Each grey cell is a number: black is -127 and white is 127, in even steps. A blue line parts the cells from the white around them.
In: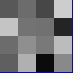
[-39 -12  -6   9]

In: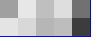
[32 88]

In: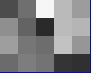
[-51 -28 -18 -75]

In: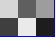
[ 86 106]

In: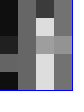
[-112  -25   30  -13]

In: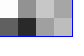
[125 -86]

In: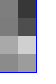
[ -1 -49]

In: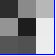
[-82 -98 108]

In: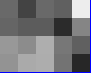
[-22 -35  46 -12]
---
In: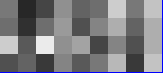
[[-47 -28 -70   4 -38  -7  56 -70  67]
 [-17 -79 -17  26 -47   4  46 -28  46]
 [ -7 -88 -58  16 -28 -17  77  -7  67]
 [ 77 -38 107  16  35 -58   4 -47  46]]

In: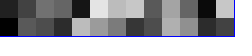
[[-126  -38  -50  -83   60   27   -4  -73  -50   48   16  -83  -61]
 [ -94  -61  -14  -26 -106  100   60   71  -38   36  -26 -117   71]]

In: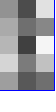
[[ 18 -51  97]
 [ 30 -39 -16]
 [ 42 -16   7]
 [ 54 -63 117]
 [ 85  -4  65]]

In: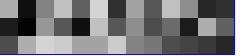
[[-100 -124   23  -40 -112   64  -40   14  -50  -20 -100   46  -30]
 [ -50   46   84   75   35   35   75    3   -8  -50  -59  -70  -88]
 [  46 -112    3   64  -30   84  -79   35  -40   64   14  -88  -79]]

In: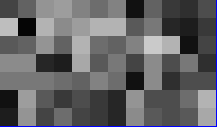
[[-110   29  -38  -70  -50  -70  -89   20  -50  -50  -18   51]
 [ -98   20  -59  -18  -59  -70  -89   11  -38  -50  -38   40]
 [ -59  -29   20   29    2  -18    2 -110  -29  -70  -80  -50]
 [ -38  -29   20  -29   51  -18  -29    2   74   51 -110  -59]
 [  -7   -7   -7  -18  -29    2  -18 -110   11  -80  -50  -50]
 [  11   11  -89  -98   40  -38   -7  -59   11  -50   -7  -80]
 [  62 -122   51   11   29   51   51  -38   -7  -89  -98  -70]]

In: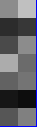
[[-105 -114]
 [ -83  -72]
 [ -53   12]
 [ -41    0]
 [ -29  -11]
 [  12   64]
 [  44  -20]]
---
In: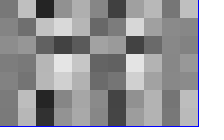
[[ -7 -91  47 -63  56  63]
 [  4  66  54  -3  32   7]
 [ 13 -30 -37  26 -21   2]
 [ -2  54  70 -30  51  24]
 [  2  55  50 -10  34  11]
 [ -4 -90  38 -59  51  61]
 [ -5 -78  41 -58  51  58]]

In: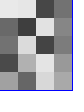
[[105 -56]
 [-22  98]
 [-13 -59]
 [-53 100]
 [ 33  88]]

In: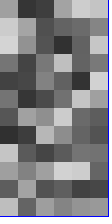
[[ 32 -65  77]
 [ 76 -47 -20]
 [ 84 -44 -29]
 [-10  -7 -28]
 [-61   2 -76]
 [-11 -52  68]
 [-41  15 -21]
 [-79  55 -27]
 [ 69 -58 -11]
 [ 31  32  77]
 [-34 -45 -61]
 [ 62  30  20]]

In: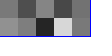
[[ -6   5 -13]
 [ 17 -90  -6]]

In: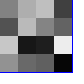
[[  2  63]
 [-45   4]
 [ 71 -97]
 [ 18 -31]]

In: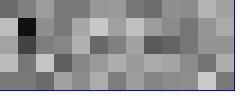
[[-21  28  -5  26 -17  12  34]
 [ 61  15  39  32  28  -9  42]
 [ 35  -1  48   0 -37  -9  20]
 [ 60  68   7  45  43  11  46]
 [ -5 -20  13  -2   4  14  -6]]
